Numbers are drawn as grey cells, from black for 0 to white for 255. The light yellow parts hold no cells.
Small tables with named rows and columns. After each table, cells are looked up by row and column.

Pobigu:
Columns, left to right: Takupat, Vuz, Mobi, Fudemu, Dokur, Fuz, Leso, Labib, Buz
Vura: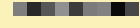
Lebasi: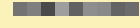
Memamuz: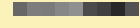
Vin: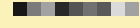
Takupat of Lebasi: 115
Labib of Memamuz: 40
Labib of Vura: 10
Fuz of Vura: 123
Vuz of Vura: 40
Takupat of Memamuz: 103
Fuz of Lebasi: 142
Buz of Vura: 71
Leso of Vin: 89
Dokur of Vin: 84
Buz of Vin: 161

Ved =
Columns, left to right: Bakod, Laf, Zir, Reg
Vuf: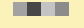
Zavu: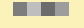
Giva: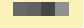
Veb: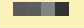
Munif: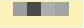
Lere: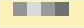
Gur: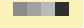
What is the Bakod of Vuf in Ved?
162
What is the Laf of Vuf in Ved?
71
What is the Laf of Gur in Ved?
161
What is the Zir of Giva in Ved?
70
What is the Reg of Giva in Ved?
144
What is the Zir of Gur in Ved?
186
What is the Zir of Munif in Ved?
173
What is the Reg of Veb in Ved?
51
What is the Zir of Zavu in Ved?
108
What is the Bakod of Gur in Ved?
139
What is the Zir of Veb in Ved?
132
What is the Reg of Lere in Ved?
113

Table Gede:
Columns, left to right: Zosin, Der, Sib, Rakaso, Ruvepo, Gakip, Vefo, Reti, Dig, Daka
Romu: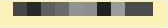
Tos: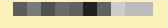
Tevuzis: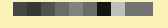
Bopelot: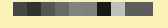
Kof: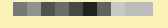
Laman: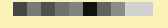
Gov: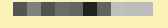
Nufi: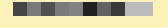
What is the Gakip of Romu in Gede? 142
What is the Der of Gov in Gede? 128
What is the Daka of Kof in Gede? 188
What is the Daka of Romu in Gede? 76
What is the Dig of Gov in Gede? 188
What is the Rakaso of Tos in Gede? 107
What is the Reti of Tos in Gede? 204
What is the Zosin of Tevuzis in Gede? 70

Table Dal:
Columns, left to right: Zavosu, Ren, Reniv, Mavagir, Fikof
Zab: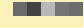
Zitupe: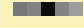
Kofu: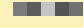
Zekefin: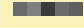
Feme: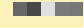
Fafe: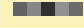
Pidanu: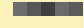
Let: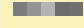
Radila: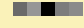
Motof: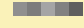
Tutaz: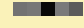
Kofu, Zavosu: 123
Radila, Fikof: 138
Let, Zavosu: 124
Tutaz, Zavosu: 114
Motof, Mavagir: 129
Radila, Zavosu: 106
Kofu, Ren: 92
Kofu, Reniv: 196
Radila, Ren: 150
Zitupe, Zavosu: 119
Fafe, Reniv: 48
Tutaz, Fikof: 91
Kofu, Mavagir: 84
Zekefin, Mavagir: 106
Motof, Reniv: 165
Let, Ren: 148

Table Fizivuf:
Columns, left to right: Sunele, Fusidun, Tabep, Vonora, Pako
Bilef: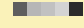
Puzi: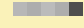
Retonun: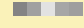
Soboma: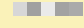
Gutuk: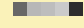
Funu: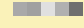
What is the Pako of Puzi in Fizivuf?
78
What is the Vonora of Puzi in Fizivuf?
173
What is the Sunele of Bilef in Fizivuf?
94
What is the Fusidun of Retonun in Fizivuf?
160
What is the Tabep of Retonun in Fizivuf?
226
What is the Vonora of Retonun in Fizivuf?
166
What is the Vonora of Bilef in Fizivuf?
211
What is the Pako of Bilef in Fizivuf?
43
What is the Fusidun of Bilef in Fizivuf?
182
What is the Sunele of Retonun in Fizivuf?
132
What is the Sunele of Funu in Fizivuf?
169
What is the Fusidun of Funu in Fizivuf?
160
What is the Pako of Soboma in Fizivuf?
170
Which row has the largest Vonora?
Bilef

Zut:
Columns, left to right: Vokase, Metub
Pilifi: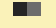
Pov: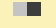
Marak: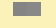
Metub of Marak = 136
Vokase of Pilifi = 37
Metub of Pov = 61
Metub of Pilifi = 108
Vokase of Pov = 196
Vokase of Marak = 132
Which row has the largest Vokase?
Pov

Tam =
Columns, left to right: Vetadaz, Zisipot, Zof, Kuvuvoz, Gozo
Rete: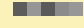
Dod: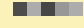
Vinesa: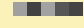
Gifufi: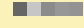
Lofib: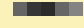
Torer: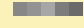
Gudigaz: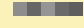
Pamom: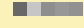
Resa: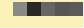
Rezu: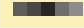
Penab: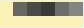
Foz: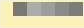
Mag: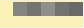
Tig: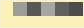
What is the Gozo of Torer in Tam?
106
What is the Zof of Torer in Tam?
166
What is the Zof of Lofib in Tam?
43
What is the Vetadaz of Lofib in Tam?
101
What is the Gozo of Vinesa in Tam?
68
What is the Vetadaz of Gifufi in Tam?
102
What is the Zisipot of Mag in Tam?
116
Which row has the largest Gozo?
Dod

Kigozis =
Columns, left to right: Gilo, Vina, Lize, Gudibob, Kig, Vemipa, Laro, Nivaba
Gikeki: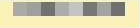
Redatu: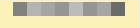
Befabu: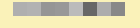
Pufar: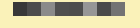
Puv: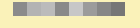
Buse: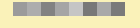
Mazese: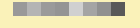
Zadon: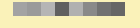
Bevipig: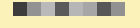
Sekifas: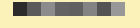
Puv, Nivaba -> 118
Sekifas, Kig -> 96
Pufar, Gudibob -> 79
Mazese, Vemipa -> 164
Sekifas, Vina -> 90
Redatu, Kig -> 188
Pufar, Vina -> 76
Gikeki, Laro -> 164
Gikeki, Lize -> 114

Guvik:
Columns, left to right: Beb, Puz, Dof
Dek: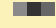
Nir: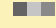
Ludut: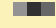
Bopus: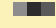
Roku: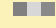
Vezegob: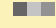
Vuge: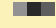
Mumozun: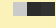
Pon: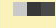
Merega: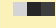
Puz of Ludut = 49
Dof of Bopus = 90
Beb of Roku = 128
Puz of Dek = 51
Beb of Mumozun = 202
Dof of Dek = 103
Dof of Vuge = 94
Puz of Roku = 215
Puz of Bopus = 44
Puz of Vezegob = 196
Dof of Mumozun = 50

